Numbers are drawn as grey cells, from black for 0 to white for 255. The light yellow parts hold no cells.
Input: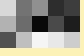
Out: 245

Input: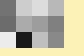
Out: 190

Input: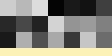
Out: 80

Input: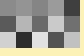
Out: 224

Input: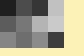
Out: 140

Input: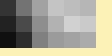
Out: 127

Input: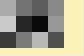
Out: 184

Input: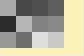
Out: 222
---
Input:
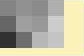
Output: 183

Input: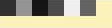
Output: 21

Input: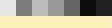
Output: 188

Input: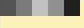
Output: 193

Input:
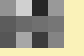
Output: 60

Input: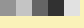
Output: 101
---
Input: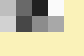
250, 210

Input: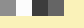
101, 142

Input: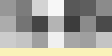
139, 204

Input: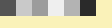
42, 84

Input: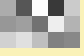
203, 209

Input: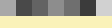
209, 168

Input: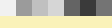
116, 241

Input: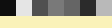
185, 14
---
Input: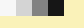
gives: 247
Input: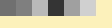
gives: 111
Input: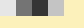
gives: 230
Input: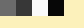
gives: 107
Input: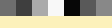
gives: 110
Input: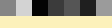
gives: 132
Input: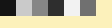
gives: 20
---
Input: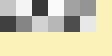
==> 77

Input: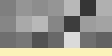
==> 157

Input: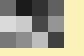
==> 72

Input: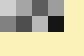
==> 184

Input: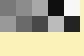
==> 187

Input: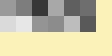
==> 189
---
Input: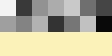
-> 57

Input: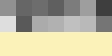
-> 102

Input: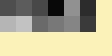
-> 92

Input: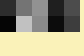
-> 116

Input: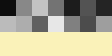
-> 136

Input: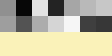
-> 7

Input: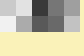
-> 226

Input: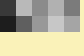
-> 185

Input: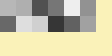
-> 175

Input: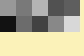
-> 121
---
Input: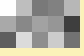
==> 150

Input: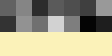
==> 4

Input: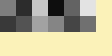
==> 69

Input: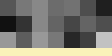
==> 100

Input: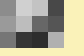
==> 103

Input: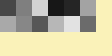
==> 226

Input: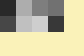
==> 206
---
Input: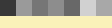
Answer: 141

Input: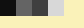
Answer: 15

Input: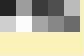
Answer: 252

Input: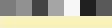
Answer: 165

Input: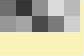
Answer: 165

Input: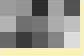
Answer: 59

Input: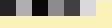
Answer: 8
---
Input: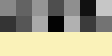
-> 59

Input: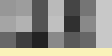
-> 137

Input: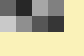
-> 86

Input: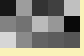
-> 151

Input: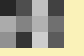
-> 177

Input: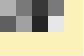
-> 37

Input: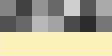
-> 44

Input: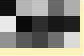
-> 24

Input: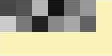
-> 167
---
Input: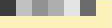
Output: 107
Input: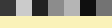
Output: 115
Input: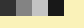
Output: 24
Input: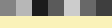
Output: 62
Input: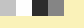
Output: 133
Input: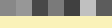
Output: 92
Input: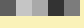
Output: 124
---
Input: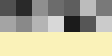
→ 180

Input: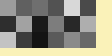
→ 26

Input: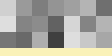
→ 140

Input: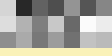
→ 126

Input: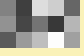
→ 116

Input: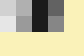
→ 27

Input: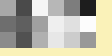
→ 160

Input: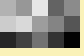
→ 157

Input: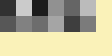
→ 109
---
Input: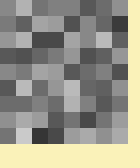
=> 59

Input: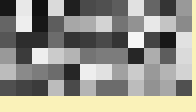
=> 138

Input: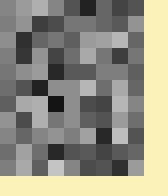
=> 147

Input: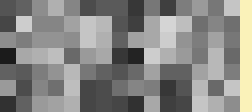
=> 111

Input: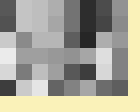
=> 138

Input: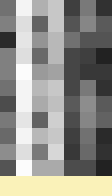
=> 90

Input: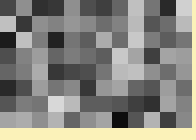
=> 186
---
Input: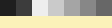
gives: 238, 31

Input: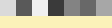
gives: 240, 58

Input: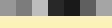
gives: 189, 25

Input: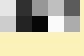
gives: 250, 7

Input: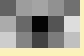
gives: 221, 4

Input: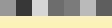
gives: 214, 55
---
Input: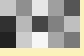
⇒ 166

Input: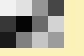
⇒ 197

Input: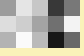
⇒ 23

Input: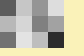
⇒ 190

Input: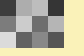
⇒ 136

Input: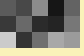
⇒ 168

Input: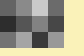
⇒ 58

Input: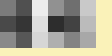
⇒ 131
